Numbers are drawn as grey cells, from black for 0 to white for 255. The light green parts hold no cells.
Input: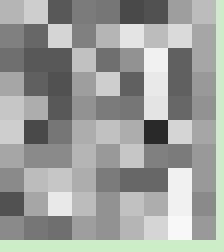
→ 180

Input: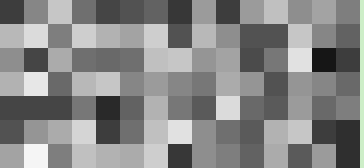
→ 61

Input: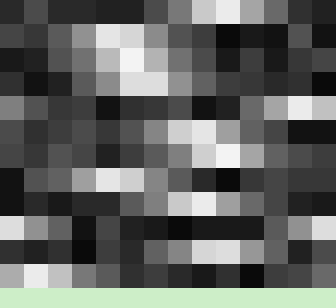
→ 41

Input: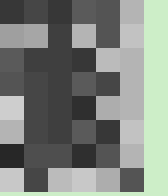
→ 55

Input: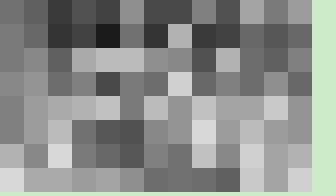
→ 114
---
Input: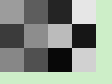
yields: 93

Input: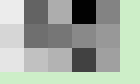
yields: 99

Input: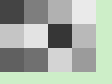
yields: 126

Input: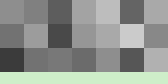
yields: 128

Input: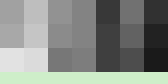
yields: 190

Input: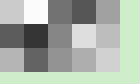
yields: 250

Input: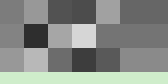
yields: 152

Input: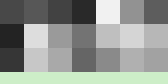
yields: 87

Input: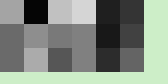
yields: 5

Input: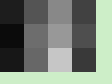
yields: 84
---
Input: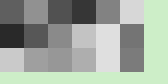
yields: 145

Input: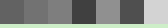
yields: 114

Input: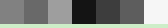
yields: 105

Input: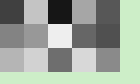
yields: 196

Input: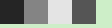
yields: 132

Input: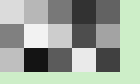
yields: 183
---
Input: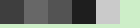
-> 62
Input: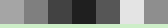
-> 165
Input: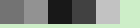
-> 115
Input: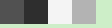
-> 81
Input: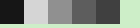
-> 22
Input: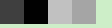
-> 63
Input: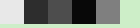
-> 232
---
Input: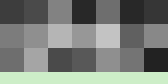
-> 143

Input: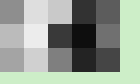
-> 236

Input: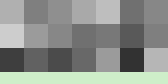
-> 155

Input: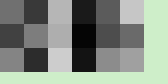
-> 125

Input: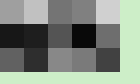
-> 30

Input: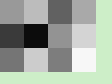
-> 12

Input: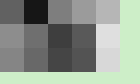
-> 111

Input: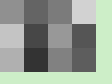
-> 71
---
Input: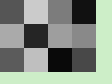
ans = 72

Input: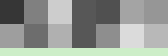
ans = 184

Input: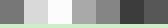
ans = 87

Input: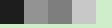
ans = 200

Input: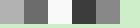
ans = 136

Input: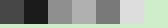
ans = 221

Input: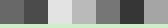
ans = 165

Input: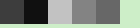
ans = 103

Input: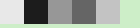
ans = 195

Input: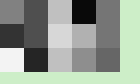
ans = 102
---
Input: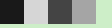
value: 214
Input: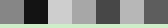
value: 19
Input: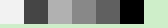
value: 69
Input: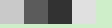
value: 91
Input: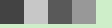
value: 199
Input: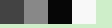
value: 136
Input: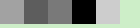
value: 93
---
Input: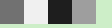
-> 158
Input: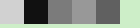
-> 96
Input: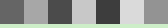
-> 147
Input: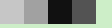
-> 83
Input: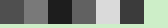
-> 59
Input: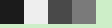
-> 122
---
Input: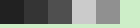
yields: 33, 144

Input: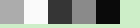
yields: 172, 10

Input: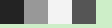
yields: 35, 85

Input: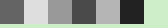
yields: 100, 34

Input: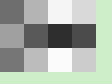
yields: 110, 204

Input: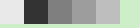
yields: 233, 190

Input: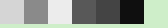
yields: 213, 15

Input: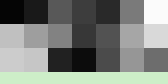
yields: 5, 109

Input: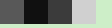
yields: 88, 208

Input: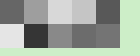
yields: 102, 116
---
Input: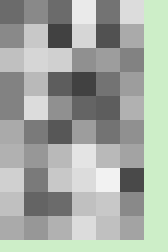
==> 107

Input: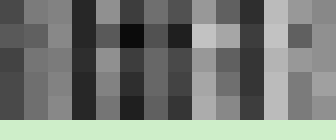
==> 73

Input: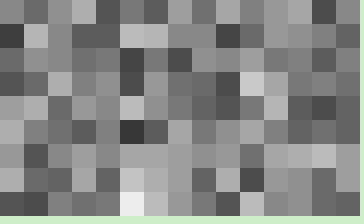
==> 136

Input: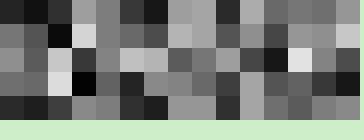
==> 36

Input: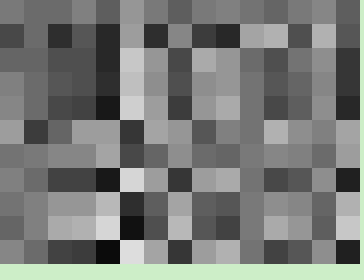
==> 121

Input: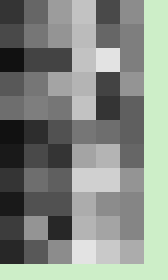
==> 52

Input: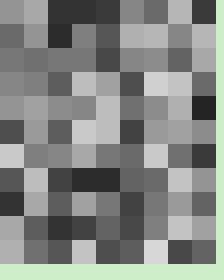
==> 148

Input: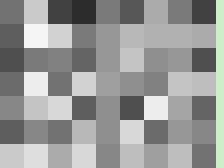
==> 114

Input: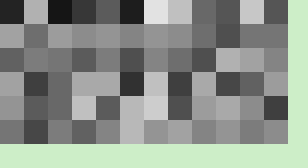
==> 35
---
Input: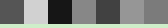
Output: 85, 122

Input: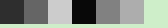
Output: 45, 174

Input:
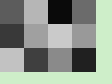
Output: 92, 31

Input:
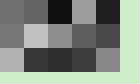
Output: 112, 135

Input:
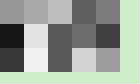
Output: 151, 157

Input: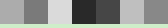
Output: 172, 136
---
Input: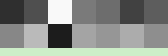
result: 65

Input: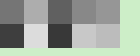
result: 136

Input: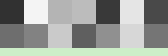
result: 229

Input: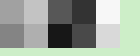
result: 51

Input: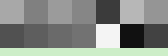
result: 183

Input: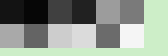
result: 156

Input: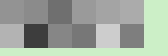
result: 163

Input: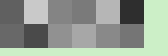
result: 182
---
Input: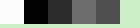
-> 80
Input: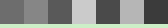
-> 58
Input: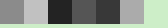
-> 171
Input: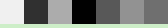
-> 111
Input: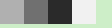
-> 241
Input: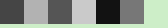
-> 119
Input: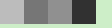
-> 49
